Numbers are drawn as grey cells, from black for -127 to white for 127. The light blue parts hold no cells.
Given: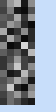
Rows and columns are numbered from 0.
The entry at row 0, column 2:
56
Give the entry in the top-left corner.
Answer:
-46
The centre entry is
-33
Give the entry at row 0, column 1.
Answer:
25
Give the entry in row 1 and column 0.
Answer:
-61
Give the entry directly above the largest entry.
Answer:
-116
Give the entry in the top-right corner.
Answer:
12
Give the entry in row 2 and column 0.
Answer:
-33
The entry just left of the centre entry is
-61
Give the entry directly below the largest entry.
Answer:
-87
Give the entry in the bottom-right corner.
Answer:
-103
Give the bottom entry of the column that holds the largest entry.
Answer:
-87
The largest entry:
87
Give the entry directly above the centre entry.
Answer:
-103
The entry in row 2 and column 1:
-46

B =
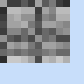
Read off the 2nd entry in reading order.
-66
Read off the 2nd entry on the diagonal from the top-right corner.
59
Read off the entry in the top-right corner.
-82
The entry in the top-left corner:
34
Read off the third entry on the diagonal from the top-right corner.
-6
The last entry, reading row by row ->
47
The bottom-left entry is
-82
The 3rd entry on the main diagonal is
47
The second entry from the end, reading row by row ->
72
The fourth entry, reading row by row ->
-37

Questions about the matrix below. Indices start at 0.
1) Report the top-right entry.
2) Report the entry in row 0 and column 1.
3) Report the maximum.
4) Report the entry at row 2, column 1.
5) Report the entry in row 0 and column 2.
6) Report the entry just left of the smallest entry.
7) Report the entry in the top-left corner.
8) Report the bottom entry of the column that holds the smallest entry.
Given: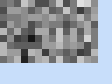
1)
13
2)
-3
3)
97
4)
-3
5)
-33
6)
-49
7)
-18
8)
-18

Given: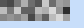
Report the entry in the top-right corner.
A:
20
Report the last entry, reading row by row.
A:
32
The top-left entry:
-42
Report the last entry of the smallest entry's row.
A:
-82
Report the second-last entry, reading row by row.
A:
88
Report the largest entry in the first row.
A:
72
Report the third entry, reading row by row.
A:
-6
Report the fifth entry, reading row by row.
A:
-18

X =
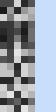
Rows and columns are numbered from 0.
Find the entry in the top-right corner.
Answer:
-43
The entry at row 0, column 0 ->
-56
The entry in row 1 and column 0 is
-100
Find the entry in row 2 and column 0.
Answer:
84
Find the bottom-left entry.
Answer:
84
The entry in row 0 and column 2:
84
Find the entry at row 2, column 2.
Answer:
84

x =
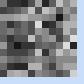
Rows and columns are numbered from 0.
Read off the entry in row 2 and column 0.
24
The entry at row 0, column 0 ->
-5
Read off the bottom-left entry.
-60
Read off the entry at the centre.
-21
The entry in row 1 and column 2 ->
-33
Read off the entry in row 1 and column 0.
-60
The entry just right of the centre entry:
9
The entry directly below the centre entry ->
-33
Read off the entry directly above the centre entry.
24
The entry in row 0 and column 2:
-76
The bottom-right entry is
78
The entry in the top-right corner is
50
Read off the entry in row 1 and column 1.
-47
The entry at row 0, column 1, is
-76
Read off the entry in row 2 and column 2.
37
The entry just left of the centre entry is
64

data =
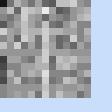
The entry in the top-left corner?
-106
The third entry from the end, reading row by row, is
34
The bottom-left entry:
6
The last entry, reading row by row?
21
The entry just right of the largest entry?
34
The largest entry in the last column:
64
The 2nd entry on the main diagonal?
64
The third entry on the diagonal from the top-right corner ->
21
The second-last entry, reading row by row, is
-10
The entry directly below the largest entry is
-23
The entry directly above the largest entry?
-23
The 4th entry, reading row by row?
21
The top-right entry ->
6
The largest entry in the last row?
78
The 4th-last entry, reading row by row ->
34
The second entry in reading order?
-10
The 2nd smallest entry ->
-67
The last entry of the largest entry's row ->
50
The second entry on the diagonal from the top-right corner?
34
